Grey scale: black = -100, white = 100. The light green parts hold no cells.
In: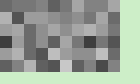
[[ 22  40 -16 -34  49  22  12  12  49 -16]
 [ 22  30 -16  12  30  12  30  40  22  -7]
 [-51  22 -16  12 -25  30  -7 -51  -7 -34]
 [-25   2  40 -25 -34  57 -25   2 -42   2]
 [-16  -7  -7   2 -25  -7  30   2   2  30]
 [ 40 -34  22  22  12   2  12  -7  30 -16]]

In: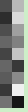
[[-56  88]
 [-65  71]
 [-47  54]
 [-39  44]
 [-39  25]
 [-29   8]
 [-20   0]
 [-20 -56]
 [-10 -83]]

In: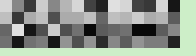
[[-20  76 -83 -38  60 -38 -11 -93 -28 -20 -11 -93 -93 -28   6]
 [ 68   6 -56  60   6  42  68 -48 -74  76  68 -48 -56  68 -83]
 [ 50 -56  34  50 -38  34  34  50 -20  50  42  60  34  42 -28]
 [-11 -83 -11  -3 -83  15 -38  15 -66   6 -28  15  -3  -3 -74]]

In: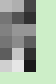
[[ 63  80 -80]
 [-27  55 -62]
 [ 46  37 -45]
 [  1  18  18]
 [ -8   9 -27]
 [ -8 -35 -62]]

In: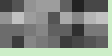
[[ 15  51  23  15 -34  33   5  41  51]
 [-15 -15  -5   5 -25 -25 -63  -5  -5]
 [-53 -34  15  23  23 -25 -73 -44 -44]
 [-15 -53   5  -5 -15 -53 -44 -34 -25]]

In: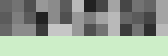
[[-20   9   9 -54  55  55  19 -37 -10  45 -54 -10 -63  45]
 [-29  -1 -29 -73   9 -37  19  -1  29  45 -20 -29 -45  29]
 [-20 -10 -37  19   9 -29  45 -73 -45  29 -45 -10 -20  29]]

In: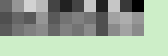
[[ -20   18   65   45  -47  -74  -47   55  -74   55  -56 -100]
 [ -30  -10    0    8  -20    0  -10    8  -38    8   27    8]
 [ -38  -20  -30   18  -30  -10    0  -10  -38   27   36   18]]
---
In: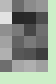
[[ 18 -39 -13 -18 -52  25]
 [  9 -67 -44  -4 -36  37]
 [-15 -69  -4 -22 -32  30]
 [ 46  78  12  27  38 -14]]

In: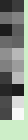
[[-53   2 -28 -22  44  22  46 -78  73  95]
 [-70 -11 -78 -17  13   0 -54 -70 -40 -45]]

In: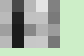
[[  1  -4  22  -7]
 [ 79  52  40  57]
 [ 44  51   6  56]
 [-43 -73 -79 -79]
 [ 40  46  25  45]]

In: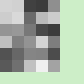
[[ 12  60 -53  -1 -40  28]
 [-53  46 -43  66   3  88]
 [-49 -17  -6  15   4  51]
 [ 64  70  19   0 -19 -12]
 [ 66  61  16  50 -36 -30]]

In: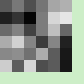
[[ 38  80 -19 -74 -81 -83]
 [ 30  68  50   4 -28 -29]
 [ -8  -3  -3 -54  35 -39]
 [-38 -96 -48   4 -11  67]
 [ -6 -59   2  64  11 -27]
 [-30 -75 -17  35   7  61]]

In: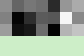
[[ 34   7  53]
 [ 18  93  41]
 [-67 -32 -98]
 [-13 -29 -15]
 [ -7 -64 -81]
 [-21 -97 -88]
 [ 11   1  22]]

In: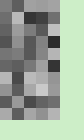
[[ 28 -12  50 -66  42 -59  17  21 -13  41]
 [ 23 -49 -30   2   4  25  37  58 -22  14]
 [ 26 -58  -3 -32 -31  -6  46  32 -41  30]
 [-26  45  22  13  -3 -26 -42 -28  20 -26]
 [ -2 -14 -23 -35  -8 -20  43  15 -29  33]]
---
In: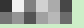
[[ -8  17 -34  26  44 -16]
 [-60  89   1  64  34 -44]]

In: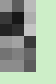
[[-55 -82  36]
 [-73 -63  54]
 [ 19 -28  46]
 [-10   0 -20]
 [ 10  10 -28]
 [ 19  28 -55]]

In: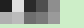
[[ 38  47 -14  -5  21]
 [-76  74 -66 -38  11]]

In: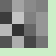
[[ 45 -61 -19  18]
 [-19  28   8   0]
 [-36  36 -45  -9]
 [-53  54   0  18]]

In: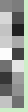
[[ 53 -76]
 [ 98 -49]
 [ 69 -39]
 [ 53 -12]
 [  5  -3]
 [-30  13]
 [-58  23]
 [ 61  33]
 [-12  79]]

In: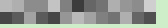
[[-45 -29  27 -29 -45  18  45  27   0 -10  37 -20 -37]
 [ 45  37  10  10  53   0 -53 -20 -10  37  18  10  62]]

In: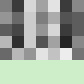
[[ 44 -63  60 -35  27 -72   7]
 [ -1 -54  69  27  78 -54   7]
 [-27 -45  60  17  69 -54 -27]
 [ 17 -18  60  -1  35 -35 -27]
 [-18  44  17  78  52  86  -9]]
